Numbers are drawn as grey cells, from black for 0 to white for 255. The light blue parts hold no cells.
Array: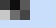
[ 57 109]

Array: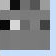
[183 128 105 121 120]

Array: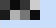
[ 65 177]

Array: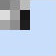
[127 162  30]

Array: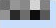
[110  41]

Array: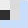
[237 221]

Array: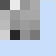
[ 81 153 157 120]
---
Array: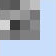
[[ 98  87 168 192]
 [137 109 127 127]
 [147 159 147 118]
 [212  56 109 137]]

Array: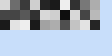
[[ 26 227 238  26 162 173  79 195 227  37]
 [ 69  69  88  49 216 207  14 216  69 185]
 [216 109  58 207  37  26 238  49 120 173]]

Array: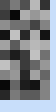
[[  8 102  28  19 131]
 [ 19 193  39 174  19]
 [ 39 122  91  91 131]
 [ 59   8 174 151 174]
 [ 68  28  59 193 113]
 [ 80 122  80 184  50]
 [131 151  39 162 102]
 [142 113 113  68 131]
 [162  91 162 184 174]
 [193 142  59 102 151]]

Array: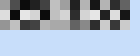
[[149 192  56  66 180 169 169  99 137  45 203  56 203]
 [159  78  12  33  66 192 159  33 180  22 180  45  99]
 [221  12 230 212  12 192 212  45 212 230  33 221  22]]

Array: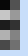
[[  7  82]
 [ 28  50]
 [ 73 112]
 [177 131]
 [198 153]]

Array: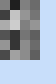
[[ 63 195 149 117]
 [ 74 161 140  95]
 [ 83  53 117  95]
 [128  31 128 107]
 [149  53 140 107]
 [172 205 128 149]]

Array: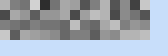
[[ 74 168 150  93 150 150 168  74 159 190 180  74 139 116  84]
 [127 116 104 127 116 116 104 190 116 104 168 190 127 150 139]
 [180 127 116 210  45 116 168 159  84 127 180  84 139  65 200]
 [200  93 168 159 150 139 104 127 127  93 150 139 180 180 190]]

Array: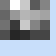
[[ 78  38  47  69  69]
 [102 152 181 172 163]
 [113  57 201 132  90]
 [122 254 201  90 132]]

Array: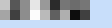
[[165  64 141 252 186  96 175  13  64]
 [198  87 141 230 153  43 118 108 118]]
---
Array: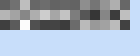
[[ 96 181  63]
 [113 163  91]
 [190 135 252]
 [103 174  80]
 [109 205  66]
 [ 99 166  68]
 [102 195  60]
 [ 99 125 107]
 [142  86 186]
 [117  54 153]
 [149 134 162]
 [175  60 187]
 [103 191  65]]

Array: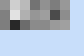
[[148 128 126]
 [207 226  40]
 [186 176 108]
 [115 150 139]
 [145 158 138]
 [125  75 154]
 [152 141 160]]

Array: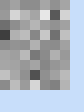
[[147 153 111  62 138 164 166 193 139]
 [162 213 142 177 147 159 163 168 188]
 [141 183 160 188 144 185 152 145 155]
 [141 165 181 135 177 121 164  81 214]
 [166 231 158 199 142 139 135 144 139]
 [145  89 146 113 140 176 150 161 129]
 [165 211 161 192 161 153 159 186 180]]

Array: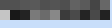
[[ 81 197]
 [ 81  24]
 [ 86  35]
 [ 89 122]
 [ 80 107]
 [ 84 136]
 [ 79  59]
 [ 98  74]
 [ 90  36]
 [ 69  73]
 [103  34]]

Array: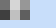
[[113  63]
 [214 192]
 [151  95]]

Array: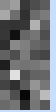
[[141 168  53  55  46  97  30  87  67 121 106]
 [158 110  51  16 137  78 120 224  48  79 117]
 [ 56  48  54 103 127 124 115  77  91   7  39]
 [ 77 108 177 117 103  77 119  99 149 122 118]
 [ 92 123  95  78  94  69 128 101 119 187  88]]
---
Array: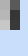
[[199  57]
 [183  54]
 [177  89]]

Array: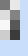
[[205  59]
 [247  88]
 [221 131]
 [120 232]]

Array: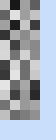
[[191 107 125 144]
 [115 207 153 166]
 [204  63 153  41]
 [228 106 168  54]
 [ 56 227 111 200]
 [ 66 212 109 210]
 [215 116 210 139]
 [213  63 154 137]
 [ 51 174 140 182]
 [161  30 199  59]
 [ 98 224 158 195]
 [193  24 161  94]]

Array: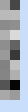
[[168 155]
 [ 84   5]
 [133 175]
 [130 193]
 [154  56]
 [142  99]
 [177 218]
 [139 143]
 [186 188]
 [164  71]]

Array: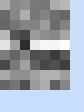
[[102 116  80 155 172  95 133]
 [168 145 143 161 177 177 158]
 [ 74 121 161  97  71  80  62]
 [124 101 129  78  82  60  88]
 [226 161  44 233 246 245 252]
 [184  85  70 154 141 135 165]
 [102 118 132 130 157 108 130]
 [106 135 174 120 131 111 103]
 [174 136 144 122 119 172 183]]

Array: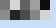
[[140  35  75 134 211]
 [119 214  98 159  13]]

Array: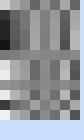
[[240 178 158 102 140 112 186  84]
 [ 59 105 121 161 128 147 103 168]
 [233 179 155 101 142 112 182  88]
 [149 142 134 126 137 130 139 128]
 [236 174 157 106 138 113 183  84]
 [221 171 153 106 141 113 175  92]
 [121 126 134 138 133 134 130 136]
 [ 21  84 109 167 126 160  81 183]
 [ 35  90 110 164 126 156  86 181]
 [ 37  92 118 161 128 156  92 169]
 [ 55  99 118 157 127 152  97 165]
 [207 172 148 102 148 112 167 100]]

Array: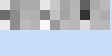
[[234 142 187 180 247 155 187 183 219 185 183]
 [108 140 178 176 132 193 163 182  49 182 173]
 [226 156 171 171 231 200 166 180  97 171 185]]

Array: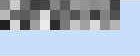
[[ 31 215  51 159 234  43 122 196 162 218 141 180]
 [186 103  92 114 218  90 115  82 135  61 129  80]
 [127 202 109  64  69 133  90 155 148 138 145  66]]
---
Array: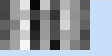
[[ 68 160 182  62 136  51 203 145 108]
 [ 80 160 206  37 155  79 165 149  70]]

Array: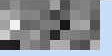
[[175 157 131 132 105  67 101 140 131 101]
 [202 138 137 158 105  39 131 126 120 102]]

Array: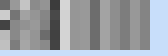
[[204 117 162 149 134  73 210 150 153 109 163 142 125 152 132]
 [186 137 162 149 108  65 212 150 153 109 163 142 125 152 132]]

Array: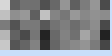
[[192 143 152  95 193 132 119 152 136 145 140]
 [182  98  74 118  35 105 130 112 165 134  34]]

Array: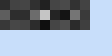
[[ 94  45  46 108 197  36  20 117  58]]

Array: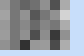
[[163 119 146  87 119 145 211]
 [156 119 144  78 141  57 145]]

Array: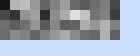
[[ 72  52 148 161  44 143 171 222 195 115 128  61]
 [108 139 129 101 127 152 170 136 109 103 176  96]]

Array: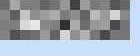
[[135  95 196 142 158 171 124 142  99 186 154 212 136]
 [130  82 101 110 153  98 211 144 176 119  73 120 117]]

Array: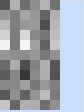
[[148 125 166 150 100 176]
 [209 125 216 135 120 190]
 [150 143 142 151 122 144]
 [ 93 135  55 138 174  84]
 [ 90 144  97 149 188 122]]
